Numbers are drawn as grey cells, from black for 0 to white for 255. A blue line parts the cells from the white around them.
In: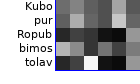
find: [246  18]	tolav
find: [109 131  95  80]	Kubo

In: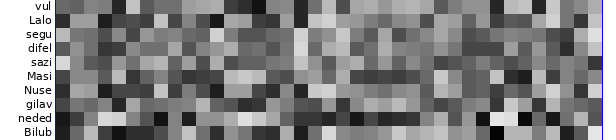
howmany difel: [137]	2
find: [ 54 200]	gilav
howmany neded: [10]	1
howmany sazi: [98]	7
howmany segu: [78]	4
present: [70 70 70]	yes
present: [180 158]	yes

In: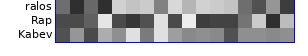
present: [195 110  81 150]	yes
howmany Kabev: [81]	2
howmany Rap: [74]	4
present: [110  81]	yes
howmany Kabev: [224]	2
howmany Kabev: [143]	5
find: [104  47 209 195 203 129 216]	ralos

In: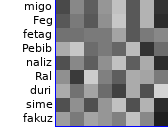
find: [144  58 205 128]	Ral
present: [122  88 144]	yes
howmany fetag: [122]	3
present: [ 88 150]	no

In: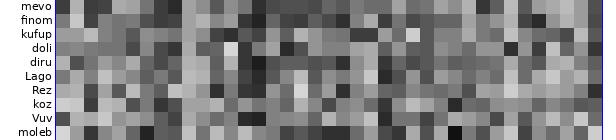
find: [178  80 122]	koz
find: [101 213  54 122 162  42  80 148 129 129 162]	doli
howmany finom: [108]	0
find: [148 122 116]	kufup
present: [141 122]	yes
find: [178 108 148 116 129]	koz
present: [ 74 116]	no

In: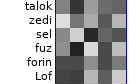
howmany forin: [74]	3
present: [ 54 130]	no
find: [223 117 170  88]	zedi
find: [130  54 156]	talok
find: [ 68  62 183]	Lof
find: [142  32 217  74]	fuz
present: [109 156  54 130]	no

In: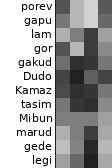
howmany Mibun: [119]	0
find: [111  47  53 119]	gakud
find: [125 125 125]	Mibun
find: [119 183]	gapu

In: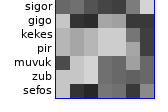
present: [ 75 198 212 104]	no
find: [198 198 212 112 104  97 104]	zub
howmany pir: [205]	2
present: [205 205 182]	no

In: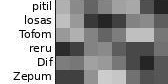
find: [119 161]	Dif
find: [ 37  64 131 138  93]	losas
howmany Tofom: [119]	1

